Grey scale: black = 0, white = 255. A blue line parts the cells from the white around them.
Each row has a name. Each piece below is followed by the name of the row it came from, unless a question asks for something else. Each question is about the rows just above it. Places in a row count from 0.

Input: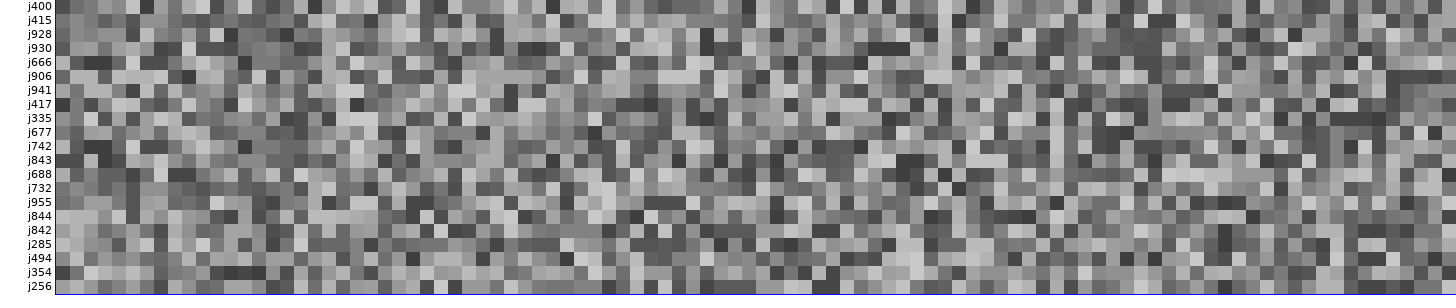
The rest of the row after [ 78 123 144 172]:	[138 194  84  70 172 152 117 130 130  70 172 123 158 144 111 130  97  62
 144 111 117  90  84 179 179 130  97 152 138 123 152 130 111 117 194 172
 123 111  78 201 164  90 104 130 164 201  78 164 130 130 194 111 144  78
  70  62 144 138 130 138 138 144 111 179 144 201 111 111  78  90 130 111
 104  78 172  84 201  62 172]
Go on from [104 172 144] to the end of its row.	[111 138  97 172 158 201 201 117  97 138 130 187 138 201 201 158 172  70
 138  84 172 158 117 138 164 172 117  84 144 152 138 111 201 144  70 117
 187 201 144  97 179  97  78 158 130  97 130  78 123 158 164 158 187  84
 164  90  70 158  84 104 152 117 104 144  84  84  84  70 187 152 152 123
 123 158 123 179  70  84 144 187  70 104 117 138 138]
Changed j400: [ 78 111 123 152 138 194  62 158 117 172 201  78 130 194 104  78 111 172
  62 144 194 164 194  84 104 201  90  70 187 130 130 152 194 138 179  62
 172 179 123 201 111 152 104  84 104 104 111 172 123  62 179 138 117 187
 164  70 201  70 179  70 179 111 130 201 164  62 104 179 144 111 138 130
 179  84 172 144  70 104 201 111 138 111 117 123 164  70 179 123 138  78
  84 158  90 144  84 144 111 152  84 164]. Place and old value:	46, [117]
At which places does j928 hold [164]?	19 32 49 83 89 90 93 96 98
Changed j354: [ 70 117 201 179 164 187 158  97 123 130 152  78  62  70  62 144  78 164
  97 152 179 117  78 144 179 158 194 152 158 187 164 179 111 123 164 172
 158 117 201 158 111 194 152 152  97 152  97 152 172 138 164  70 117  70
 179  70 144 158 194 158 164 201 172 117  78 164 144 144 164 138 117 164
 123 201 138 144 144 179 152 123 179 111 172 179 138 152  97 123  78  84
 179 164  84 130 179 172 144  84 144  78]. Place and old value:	99, [70]

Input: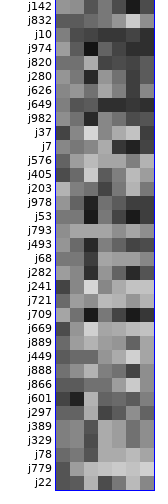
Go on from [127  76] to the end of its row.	[68 55 55 68 47]
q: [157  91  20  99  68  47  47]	j974
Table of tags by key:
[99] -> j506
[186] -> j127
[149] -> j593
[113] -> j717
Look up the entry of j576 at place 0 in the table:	j506
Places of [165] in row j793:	1 2 3 5
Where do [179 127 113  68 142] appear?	j888

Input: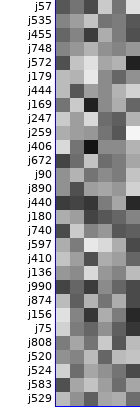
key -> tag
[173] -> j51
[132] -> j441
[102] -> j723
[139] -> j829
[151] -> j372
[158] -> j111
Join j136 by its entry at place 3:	j372
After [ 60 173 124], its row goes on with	[80]

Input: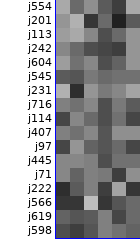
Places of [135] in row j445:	0 1
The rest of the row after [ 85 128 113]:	[99]
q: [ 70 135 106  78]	j114
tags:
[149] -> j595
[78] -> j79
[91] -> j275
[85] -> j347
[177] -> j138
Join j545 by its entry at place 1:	j347

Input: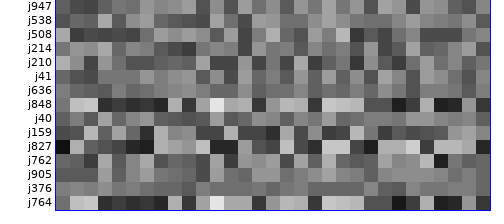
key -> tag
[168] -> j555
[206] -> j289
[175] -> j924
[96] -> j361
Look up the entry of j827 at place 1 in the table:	j924
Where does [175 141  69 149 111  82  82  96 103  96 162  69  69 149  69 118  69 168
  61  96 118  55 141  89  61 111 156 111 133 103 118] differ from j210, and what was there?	29, [96]
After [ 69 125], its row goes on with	[175 103  82 156 125 183  55  89  69 111 133  75  75  75 118 133]
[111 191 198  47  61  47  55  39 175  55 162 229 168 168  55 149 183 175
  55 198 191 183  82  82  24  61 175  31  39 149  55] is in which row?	j764

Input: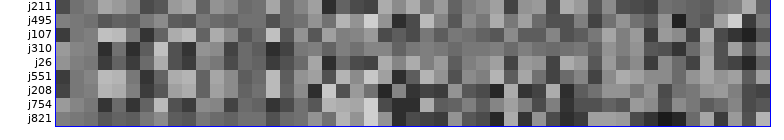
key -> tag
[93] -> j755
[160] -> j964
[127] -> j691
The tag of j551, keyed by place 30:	j691
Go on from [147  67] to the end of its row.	[172 154  87 154 113 139  60 139 107  67 166  81  67  39  99]

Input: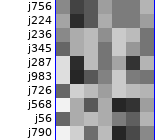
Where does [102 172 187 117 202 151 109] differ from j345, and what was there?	6, [117]
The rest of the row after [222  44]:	[187 117 164  51 180]

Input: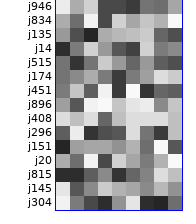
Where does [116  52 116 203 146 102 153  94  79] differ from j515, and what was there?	4, [153]
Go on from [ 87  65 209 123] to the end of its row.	[138]
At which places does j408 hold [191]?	1 4 8
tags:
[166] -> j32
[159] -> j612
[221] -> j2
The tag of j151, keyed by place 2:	j32
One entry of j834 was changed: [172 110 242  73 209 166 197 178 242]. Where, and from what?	8, [249]
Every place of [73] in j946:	3 4

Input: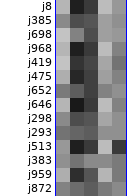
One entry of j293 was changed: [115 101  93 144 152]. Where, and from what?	4, [144]
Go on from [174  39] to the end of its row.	[ 64 159 130]
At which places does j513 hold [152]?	0
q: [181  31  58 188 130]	j968
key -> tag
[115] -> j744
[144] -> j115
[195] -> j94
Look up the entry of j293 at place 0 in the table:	j744
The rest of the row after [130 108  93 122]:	[138]
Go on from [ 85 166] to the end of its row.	[144]

